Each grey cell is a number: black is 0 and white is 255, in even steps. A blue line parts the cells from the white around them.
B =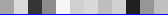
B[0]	165
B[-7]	208
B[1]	218
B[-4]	209

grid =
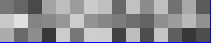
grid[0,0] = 118
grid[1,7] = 134
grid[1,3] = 136
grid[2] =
[172, 106, 141, 56, 204, 119, 206, 205, 66, 189, 77, 197, 94, 55, 78]
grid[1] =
[201, 224, 132, 136, 151, 204, 147, 134, 124, 111, 99, 143, 157, 185, 144]
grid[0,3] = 164
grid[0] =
[118, 101, 73, 164, 189, 156, 203, 191, 104, 193, 140, 191, 113, 169, 91]

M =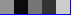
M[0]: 146
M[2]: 117
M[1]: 11

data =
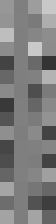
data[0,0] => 151
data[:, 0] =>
[151, 148, 190, 140, 67, 103, 138, 57, 84, 143, 70, 77, 101, 165, 109, 163]
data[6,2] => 78
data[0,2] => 157
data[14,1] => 126
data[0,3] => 200
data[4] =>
[67, 127, 105, 52]
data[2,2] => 134
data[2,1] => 127
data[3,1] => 127
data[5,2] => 129
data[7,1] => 127
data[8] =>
[84, 128, 123, 147]
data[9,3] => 67

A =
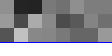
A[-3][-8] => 144
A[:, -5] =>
[121, 137, 134]
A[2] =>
[84, 193, 136, 134, 121, 102, 102, 153]
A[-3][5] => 143
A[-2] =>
[154, 74, 171, 137, 76, 89, 132, 111]

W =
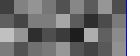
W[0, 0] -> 63
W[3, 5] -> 84
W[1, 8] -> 122
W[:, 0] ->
[63, 95, 192, 124]
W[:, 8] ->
[77, 122, 139, 145]
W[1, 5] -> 92
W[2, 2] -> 46
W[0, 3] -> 119
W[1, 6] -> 46
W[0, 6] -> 91

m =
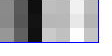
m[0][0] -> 138
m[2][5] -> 253
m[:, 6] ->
[188, 180, 196]
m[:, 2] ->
[15, 19, 16]
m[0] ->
[138, 89, 15, 190, 187, 241, 188]
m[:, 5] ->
[241, 232, 253]

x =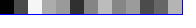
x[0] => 2
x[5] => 48
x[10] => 75
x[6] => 133

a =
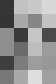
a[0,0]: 53
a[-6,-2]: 201
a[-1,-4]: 120
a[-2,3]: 152
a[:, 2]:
[201, 135, 198, 189, 157, 222]
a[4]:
[63, 124, 157, 152]
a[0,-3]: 194

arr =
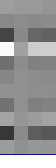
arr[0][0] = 158
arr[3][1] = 161
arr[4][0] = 111
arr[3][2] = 205
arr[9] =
[55, 138, 93, 87]
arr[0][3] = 149
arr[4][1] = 141
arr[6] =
[146, 145, 142, 142]
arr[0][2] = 154
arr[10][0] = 156
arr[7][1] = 144
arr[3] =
[251, 161, 205, 206]
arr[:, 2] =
[154, 137, 103, 205, 129, 141, 142, 127, 156, 93, 151]

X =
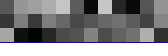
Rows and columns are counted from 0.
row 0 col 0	87
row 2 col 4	75
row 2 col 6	131
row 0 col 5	92
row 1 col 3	125
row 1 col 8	113
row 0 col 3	173
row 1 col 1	125
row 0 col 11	147
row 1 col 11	134
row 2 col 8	98
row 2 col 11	49
